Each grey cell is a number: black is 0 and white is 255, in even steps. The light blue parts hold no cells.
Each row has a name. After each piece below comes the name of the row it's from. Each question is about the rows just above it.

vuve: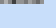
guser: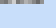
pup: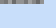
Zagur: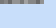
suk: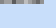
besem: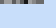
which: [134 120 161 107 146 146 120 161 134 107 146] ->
pup
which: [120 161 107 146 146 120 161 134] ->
pup
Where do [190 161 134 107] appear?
suk
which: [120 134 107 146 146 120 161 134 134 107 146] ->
Zagur
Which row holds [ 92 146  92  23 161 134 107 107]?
besem
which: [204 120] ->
guser
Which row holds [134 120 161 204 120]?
guser

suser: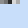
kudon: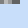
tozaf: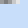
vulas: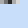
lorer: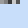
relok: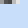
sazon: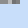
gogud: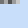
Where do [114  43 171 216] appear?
vulas
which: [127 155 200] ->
tozaf
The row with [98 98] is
kudon
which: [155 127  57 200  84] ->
lorer
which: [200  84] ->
lorer

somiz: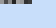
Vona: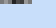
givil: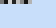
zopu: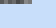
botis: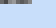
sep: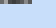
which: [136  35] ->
somiz
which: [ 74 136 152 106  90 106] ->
botis
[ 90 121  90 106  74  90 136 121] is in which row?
zopu
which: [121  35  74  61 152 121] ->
Vona
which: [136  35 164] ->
somiz
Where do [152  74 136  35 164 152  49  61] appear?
somiz

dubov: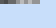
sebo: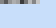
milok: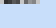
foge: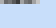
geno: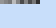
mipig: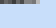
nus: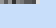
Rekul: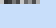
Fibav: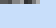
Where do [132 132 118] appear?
mipig
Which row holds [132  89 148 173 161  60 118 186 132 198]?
sebo

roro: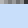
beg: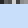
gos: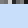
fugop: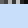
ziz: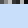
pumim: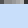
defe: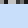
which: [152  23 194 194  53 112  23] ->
defe
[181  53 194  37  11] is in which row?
fugop
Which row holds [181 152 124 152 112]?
roro
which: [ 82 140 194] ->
ziz

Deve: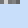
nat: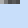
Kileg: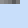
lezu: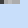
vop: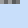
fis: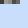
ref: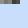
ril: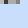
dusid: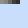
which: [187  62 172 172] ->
ril
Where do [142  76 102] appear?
fis
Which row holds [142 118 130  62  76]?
ref
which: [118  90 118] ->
Kileg
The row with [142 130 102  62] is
dusid
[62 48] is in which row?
dusid

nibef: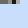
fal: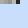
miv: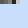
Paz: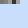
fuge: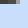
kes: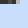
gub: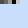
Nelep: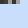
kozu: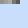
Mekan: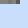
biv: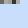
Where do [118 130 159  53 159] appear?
Paz
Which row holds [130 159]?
Paz
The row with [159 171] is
kozu
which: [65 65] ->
fuge
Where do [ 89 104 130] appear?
miv
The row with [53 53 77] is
kes

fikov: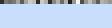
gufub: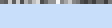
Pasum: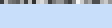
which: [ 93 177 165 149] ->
fikov
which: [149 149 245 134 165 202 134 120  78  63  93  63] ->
gufub
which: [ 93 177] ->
fikov
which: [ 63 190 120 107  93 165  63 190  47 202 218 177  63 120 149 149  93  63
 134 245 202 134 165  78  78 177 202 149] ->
Pasum

